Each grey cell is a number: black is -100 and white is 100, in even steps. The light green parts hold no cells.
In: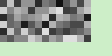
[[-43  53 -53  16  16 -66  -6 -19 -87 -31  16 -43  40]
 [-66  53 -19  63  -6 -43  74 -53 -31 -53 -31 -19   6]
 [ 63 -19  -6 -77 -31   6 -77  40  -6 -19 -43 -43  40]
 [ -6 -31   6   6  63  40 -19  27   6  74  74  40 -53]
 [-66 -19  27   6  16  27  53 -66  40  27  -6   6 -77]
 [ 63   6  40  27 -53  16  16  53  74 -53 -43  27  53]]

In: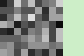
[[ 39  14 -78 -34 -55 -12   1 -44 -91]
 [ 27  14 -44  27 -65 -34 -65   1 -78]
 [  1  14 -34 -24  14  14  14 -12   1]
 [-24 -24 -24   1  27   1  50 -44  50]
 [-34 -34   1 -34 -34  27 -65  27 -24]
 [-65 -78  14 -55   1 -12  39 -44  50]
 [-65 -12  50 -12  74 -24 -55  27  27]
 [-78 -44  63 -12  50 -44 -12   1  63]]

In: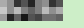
[[ 34  12 -60 -35 -72  -1  12 -60 -35]
 [ 22 -72 -23 -83 -35 -47 -12 -12 -23]
 [ 57  12  47  -1 -23  -1  47  12  34]]

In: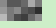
[[ 45  -5 -41 -51 -18   8]
 [  8 -31 -31 -18  33  -5]
 [ 20  -5   8 -31 -41 -64]]

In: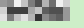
[[ 64 -50 -50 -50  30  54 -26 -37 -37  19]
 [ 77  -3  54  77  41 -60   8 -14 -26  19]
 [ 19   8  89  54  -3 -37  41 -14  89  64]]

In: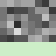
[[  5  50 -65   5  -8 -20 -42   5]
 [ -8 -54 -42 -42 -20  18  18 -54]
 [-42 -54 -32 -32  28  38   5 -42]
 [ -8  18  -8  18 -20 -20  50  -8]
 [ 28  38  18  28  28 -32 -54  18]
 [-20   5  72  18  -8   5  38  28]]
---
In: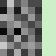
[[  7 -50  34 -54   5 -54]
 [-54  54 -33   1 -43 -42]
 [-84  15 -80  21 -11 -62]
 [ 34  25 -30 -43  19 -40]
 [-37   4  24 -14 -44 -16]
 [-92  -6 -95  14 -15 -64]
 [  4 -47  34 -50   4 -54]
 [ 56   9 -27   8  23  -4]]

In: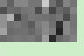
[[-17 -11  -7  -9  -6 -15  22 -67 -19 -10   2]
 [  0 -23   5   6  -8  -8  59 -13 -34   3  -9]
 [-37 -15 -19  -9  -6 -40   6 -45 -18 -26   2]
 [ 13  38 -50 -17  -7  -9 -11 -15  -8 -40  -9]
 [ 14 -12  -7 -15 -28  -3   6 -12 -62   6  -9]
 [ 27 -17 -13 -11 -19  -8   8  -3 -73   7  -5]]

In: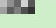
[[ 24 -27  -2 -38 -60]
 [ 49  12 -19  65 -32]]

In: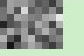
[[  6 -83 -28  -2  31  10 -28 -52 -15]
 [-35  26  18  21   0 -33 -22 -52   1]
 [-11  23 -36  69 -25  -8 -27  10 -35]
 [ -8 -35  30  21   2  -4  30  38  81]
 [-72 -36 -24   9 -23  33  14 -47  37]
 [ -5  33  -3  25 -42   0  38   3 -26]
 [ 40 -33 -66  24  44 -33 -45  -8   3]]

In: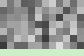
[[-54  23 -19 -20  26  29 -11  34  74  31   2 -40]
 [ 43  -5  26 -26 -22  -4  41  61  -4  35 -14  33]
 [-19  -7   9   7 -28  39  11  33  26 -35   0  48]
 [ -5  13   9  22 -19  55  -7  17 -45  32  33 -29]
 [  8  27  26  37   2 -33 -44  35  50  17  53  -9]
 [ 42  -1  28  37  11  51 -30  56   8  -4  61  11]
 [-23   3  52  34  64  -6 -53  11  15  53 -39  15]]

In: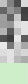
[[ 60  77  45  34]
 [ 52   1 -40  71]
 [-21  17  -1 -50]
 [ 26 -23  56 -46]
 [ 22  18  73  78]
 [ 41 -30  51  77]
 [-36 -51  80 -29]
 [ 83  -7  62  31]
 [ 73  77  58  69]]
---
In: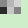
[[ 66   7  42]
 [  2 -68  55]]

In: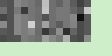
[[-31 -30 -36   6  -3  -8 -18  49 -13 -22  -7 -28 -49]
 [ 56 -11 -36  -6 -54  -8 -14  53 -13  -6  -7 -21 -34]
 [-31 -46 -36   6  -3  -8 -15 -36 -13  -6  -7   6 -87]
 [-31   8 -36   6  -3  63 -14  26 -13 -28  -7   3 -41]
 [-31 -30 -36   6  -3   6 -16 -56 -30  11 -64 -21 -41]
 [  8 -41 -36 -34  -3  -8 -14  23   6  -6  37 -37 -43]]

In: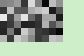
[[ 15   3   7  21 -58  71  -2 -93  48]
 [-34 -56  50 -31 -33  35  48  61 -79]
 [-79  82 -47  25  79 -19 -54  30  31]
 [  3 -66 -54  -6 -74 -71 -61  39 -35]
 [-94 -71  -7 -71  59  22 -54 -61 -73]
 [ 45  44 -55  60  40   7 -55 -40  53]]

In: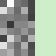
[[-45 -23  97  -6 -17]
 [-45  74  20 -16  37]
 [-49  -2   2  -9  -5]
 [ 24   3 -56   6   5]
 [ -9  34   4  -4  18]
 [ 40 -49  66  14 -23]
 [-41  76  18 -15  38]
 [-34  25  39  -9  11]]

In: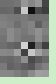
[[-46 -13 -12  -8  18   5  18]
 [-52 -20 -18 -39  57 -88 -42]
 [-13  -2  -5  -7  -4 -14 -12]
 [ -7   2  -2 -13  -3   3 -25]
 [  0  -4   9   0  -6   3  13]
 [ -7  -9   9  -1 -10  -9  11]
 [-50 -13 -20 -25  65 -75 -16]
 [  7   7   4  24 -48  56  26]
 [-18 -16 -19 -12  12 -41 -28]
 [  1  -4 -23 -18 -26 -33 -10]
 [ 22   6   5  -2 -10   8  25]]

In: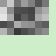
[[ -7  20  58 -11  22   0 -34]
 [ 34  69   9 -39 -41 -46  15]
 [ 49  79  36 -49 -26 -43  34]
 [-27 -41 -29  35  17  13 -18]
 [ 10  41  -2 -55 -40 -28  -3]]
